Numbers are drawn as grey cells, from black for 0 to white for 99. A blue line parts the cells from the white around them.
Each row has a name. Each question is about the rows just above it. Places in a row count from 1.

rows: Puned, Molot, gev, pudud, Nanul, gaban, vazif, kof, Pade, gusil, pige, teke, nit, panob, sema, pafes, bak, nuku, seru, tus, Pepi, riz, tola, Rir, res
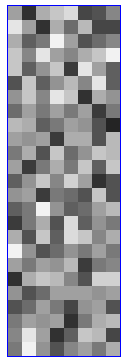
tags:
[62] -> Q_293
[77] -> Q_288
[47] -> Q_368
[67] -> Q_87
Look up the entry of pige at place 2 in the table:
Q_87
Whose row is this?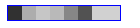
tus
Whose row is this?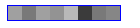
seru
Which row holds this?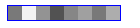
res
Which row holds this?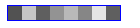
gaban

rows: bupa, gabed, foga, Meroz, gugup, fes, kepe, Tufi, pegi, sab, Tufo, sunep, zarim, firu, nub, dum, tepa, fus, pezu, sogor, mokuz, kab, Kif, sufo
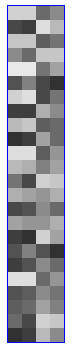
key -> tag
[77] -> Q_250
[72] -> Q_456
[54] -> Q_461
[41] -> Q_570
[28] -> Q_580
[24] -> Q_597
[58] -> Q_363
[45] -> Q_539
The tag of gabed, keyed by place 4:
Q_456
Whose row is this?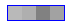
sunep
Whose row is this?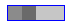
Meroz
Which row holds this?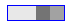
gugup
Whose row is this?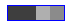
Tufi

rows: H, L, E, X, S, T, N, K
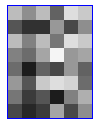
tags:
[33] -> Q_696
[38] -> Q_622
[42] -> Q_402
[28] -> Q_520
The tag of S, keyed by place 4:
Q_520
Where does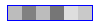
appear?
E
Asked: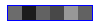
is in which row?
S
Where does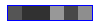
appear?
L

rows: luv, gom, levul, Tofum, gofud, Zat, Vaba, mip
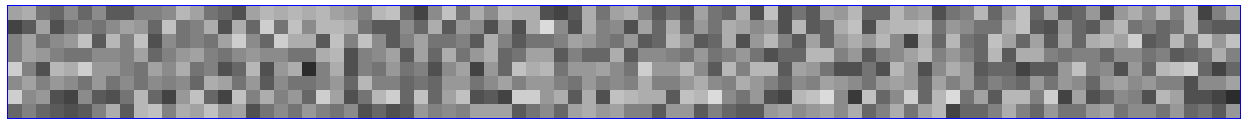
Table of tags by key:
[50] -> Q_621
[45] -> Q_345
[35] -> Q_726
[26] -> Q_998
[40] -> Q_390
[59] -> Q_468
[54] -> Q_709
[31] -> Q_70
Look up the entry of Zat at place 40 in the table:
Q_621
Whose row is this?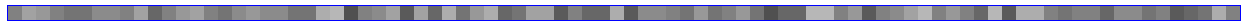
Tofum

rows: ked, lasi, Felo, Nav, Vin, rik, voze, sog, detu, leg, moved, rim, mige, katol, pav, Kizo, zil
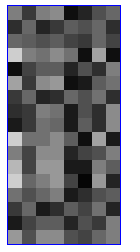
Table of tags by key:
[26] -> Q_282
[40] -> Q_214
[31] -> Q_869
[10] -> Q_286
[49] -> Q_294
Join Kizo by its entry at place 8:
Q_294
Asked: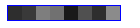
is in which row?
sog
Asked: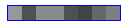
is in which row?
zil
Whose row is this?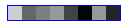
mige
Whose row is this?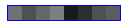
katol
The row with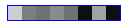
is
Nav

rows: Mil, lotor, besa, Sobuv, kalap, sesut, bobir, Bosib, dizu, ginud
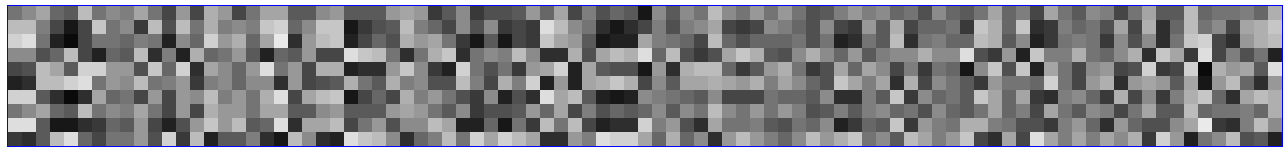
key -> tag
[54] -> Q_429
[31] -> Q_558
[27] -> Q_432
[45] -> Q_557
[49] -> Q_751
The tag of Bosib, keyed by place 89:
Q_751
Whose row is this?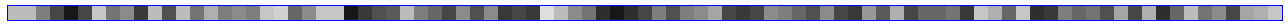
lotor
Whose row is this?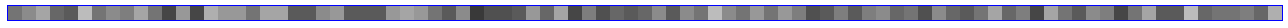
Bosib
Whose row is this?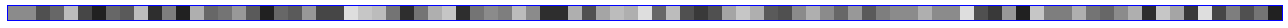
Sobuv

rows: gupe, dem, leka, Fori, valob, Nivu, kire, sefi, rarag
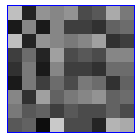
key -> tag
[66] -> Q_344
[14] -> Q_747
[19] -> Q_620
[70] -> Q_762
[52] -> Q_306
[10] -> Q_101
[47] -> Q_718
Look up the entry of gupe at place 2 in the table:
Q_747
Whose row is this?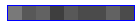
sefi
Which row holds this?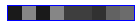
dem
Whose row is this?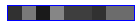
valob
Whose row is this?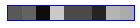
rarag
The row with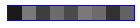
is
Nivu

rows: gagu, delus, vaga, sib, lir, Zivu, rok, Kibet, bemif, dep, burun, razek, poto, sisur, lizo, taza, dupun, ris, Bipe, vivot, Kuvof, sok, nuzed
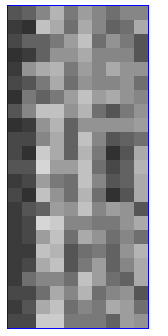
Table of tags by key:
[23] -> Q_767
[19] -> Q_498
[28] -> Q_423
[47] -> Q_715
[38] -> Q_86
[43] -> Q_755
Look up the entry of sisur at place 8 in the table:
Q_498
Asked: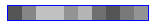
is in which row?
Kibet
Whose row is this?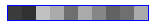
delus
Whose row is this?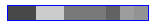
nuzed
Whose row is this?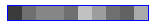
vivot
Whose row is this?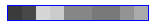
taza

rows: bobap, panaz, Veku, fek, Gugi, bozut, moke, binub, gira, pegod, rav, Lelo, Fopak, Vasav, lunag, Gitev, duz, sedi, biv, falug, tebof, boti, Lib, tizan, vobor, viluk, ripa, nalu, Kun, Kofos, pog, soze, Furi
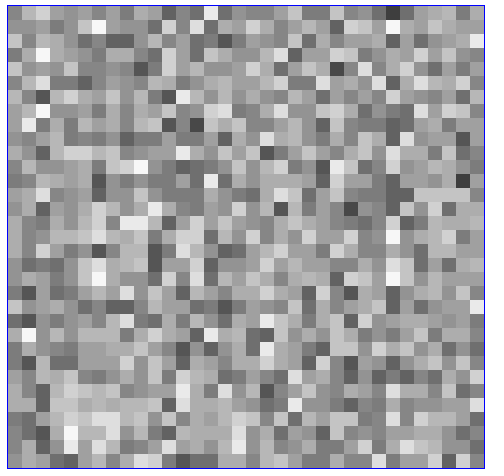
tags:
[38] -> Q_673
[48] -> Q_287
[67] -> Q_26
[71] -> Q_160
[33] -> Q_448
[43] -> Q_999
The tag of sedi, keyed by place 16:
Q_673
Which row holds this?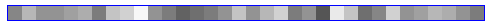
Lelo
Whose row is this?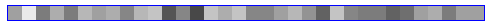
gira
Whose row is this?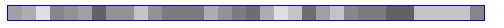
Vasav

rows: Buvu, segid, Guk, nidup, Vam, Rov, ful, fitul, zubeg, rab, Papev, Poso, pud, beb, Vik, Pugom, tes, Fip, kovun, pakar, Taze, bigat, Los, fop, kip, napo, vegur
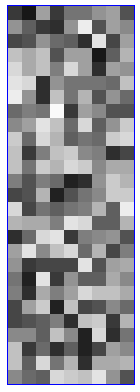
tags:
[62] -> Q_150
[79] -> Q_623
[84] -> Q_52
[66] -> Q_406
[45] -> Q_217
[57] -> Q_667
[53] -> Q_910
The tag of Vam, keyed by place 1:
Q_52
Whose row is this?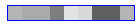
Pugom
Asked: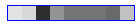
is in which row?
Rov
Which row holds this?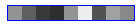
segid
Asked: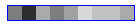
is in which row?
Taze

